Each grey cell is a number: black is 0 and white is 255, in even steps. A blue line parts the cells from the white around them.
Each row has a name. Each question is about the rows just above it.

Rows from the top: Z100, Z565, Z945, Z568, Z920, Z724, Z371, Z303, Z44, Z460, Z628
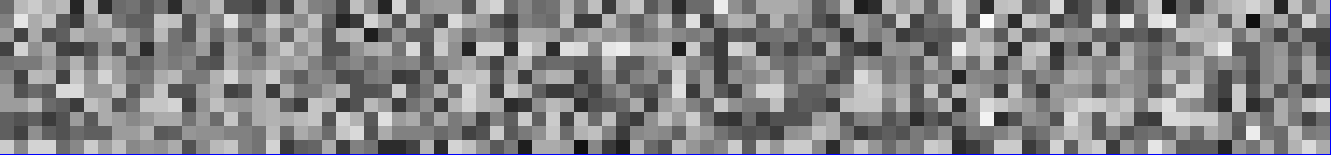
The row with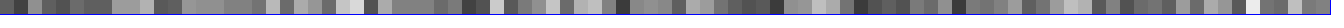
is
Z460
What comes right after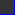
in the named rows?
[107]
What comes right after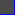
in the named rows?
[82]
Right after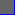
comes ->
[171]
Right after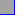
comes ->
[144]

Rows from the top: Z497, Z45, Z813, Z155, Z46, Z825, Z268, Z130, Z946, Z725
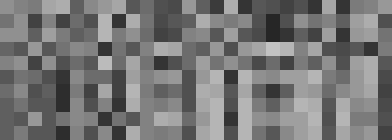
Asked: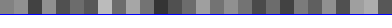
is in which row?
Z46
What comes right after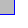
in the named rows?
[108]
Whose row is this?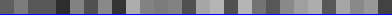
Z725
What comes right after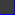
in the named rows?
[173]
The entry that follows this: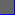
[87]

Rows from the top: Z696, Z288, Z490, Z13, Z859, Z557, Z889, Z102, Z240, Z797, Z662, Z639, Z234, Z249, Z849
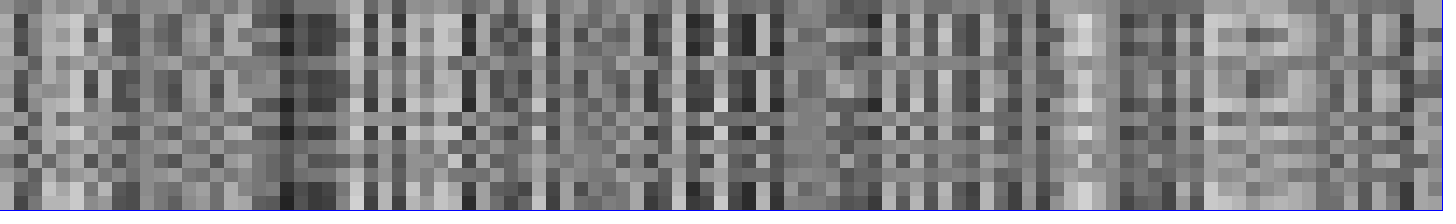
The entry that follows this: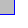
[43]
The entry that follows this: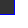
[132]

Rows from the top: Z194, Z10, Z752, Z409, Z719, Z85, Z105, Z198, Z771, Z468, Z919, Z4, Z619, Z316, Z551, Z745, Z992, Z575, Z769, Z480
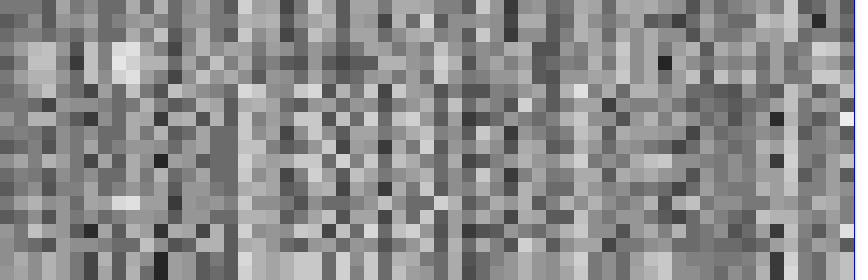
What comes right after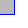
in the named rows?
[192]
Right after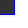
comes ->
[171]
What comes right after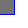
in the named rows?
[142]
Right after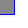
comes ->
[200]
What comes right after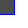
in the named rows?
[107]
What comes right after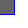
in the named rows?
[178]

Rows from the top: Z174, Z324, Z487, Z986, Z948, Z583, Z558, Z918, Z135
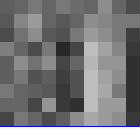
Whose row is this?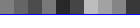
Z986
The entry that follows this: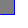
[101]
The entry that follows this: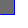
[101]
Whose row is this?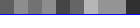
Z948

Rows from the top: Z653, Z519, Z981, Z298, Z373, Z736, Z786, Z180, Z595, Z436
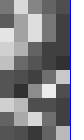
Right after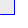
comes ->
[78]
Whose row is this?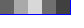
Z595
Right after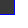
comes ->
[99]
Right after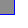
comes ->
[235]
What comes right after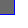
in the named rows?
[84]
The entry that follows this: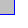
[105]

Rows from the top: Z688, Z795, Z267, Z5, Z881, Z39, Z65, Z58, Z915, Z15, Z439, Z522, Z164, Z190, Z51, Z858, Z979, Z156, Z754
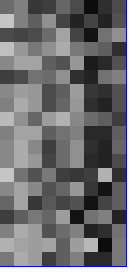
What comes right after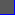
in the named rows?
[68]
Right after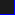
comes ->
[41]

